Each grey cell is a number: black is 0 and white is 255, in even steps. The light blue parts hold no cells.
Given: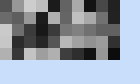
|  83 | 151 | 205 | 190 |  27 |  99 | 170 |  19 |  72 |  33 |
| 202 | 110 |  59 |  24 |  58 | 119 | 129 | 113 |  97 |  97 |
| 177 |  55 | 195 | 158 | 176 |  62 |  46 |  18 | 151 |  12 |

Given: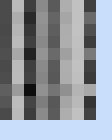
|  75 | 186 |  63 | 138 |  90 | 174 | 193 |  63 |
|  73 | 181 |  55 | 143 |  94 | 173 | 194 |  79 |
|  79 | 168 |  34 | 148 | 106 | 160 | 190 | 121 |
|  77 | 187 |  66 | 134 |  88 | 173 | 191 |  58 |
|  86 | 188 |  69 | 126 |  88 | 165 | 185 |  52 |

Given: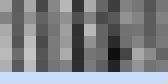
| 168 |  93 | 167 |  71 | 135 | 184 |  52 | 171 | 102 |  62 | 129 | 119 |  85 | 118 |
| 170 |  92 | 168 |  89 | 116 | 159 |  48 | 184 | 101 |  69 | 114 | 117 |  92 | 117 |
| 186 | 109 | 196 |  86 | 122 | 172 |  44 | 117 | 110 |  15 |  69 | 168 | 139 | 101 |

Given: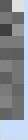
|  91 | 224 |
|  63 | 151 |
|  95 |  93 |
|  96 | 117 |
| 131 | 111 |

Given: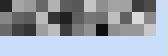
|  37 | 166 | 154 | 103 | 178 |  93 |  88 | 197 | 143 | 163 | 162 |  61 |  76 |
| 106 |  65 |  52 | 159 | 188 |  61 | 121 | 144 |  15 | 142 | 152 | 151 | 199 |

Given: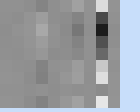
| 145 | 145 | 142 | 132 | 143 | 148 | 161 | 146 | 220 | 147 |
| 142 | 146 | 149 | 168 | 146 | 139 | 119 | 143 |  28 | 142 |
| 144 | 143 | 146 | 151 | 141 | 142 | 137 | 145 | 104 | 147 |
| 147 | 146 | 141 | 129 | 143 | 150 | 158 | 143 | 222 | 147 |
| 147 | 146 | 140 | 130 | 143 | 151 | 161 | 144 | 230 | 148 |
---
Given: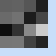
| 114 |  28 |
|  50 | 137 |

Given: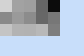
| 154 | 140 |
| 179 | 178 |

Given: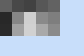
| 134 | 207 |
| 161 | 209 |

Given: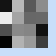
| 164 | 103 |
| 137 | 133 |

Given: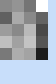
| 170 | 137 |
| 137 | 185 |

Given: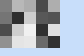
|  46 | 205 |
| 206 | 240 |

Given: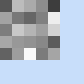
| 120 | 102 |
| 200 | 180 |

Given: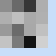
| 191 | 169 |
| 107 | 168 |

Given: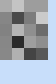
|  74 | 124 |
| 181 | 143 |
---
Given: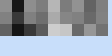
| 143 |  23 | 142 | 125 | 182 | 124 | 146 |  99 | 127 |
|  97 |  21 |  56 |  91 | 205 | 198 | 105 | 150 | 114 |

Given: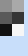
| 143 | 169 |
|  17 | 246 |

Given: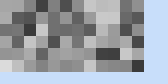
| 166 | 165 | 131 |  65 | 128 |  78 | 141 | 198 | 188 | 191 | 114 | 144 |
| 115 | 118 |  59 | 200 | 112 | 107 | 112 |  93 | 185 | 155 |  78 | 142 |
| 148 | 151 | 171 | 100 | 155 | 162 | 156 | 148 |  65 |  63 | 200 | 167 |

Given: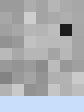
| 155 | 155 | 173 | 164 | 182 | 171 | 167 |
| 160 | 167 | 182 | 180 | 189 |  29 | 167 |
| 185 | 168 | 182 | 182 | 164 | 183 | 165 |
| 131 | 153 | 164 | 148 | 176 | 178 | 202 |

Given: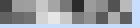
|  67 | 157 | 159 | 199 | 165 | 119 |  43 | 156 | 141 |  82 | 186 |

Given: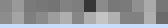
| 135 | 153 | 122 | 119 | 116 | 130 | 126 |  55 | 139 | 120 | 122 | 144 | 170 | 118 |

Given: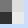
| 118 | 222 |

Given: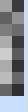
| 163 |  59 |
| 125 | 107 |
| 205 |  91 |
| 187 | 104 |

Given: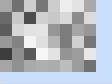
| 168 | 112 | 206 | 119 | 205 | 237 | 227 | 169 |
|  92 | 215 | 226 | 228 | 150 | 125 | 165 | 151 |
|  61 | 142 |  89 | 247 | 227 | 148 | 157 | 232 |
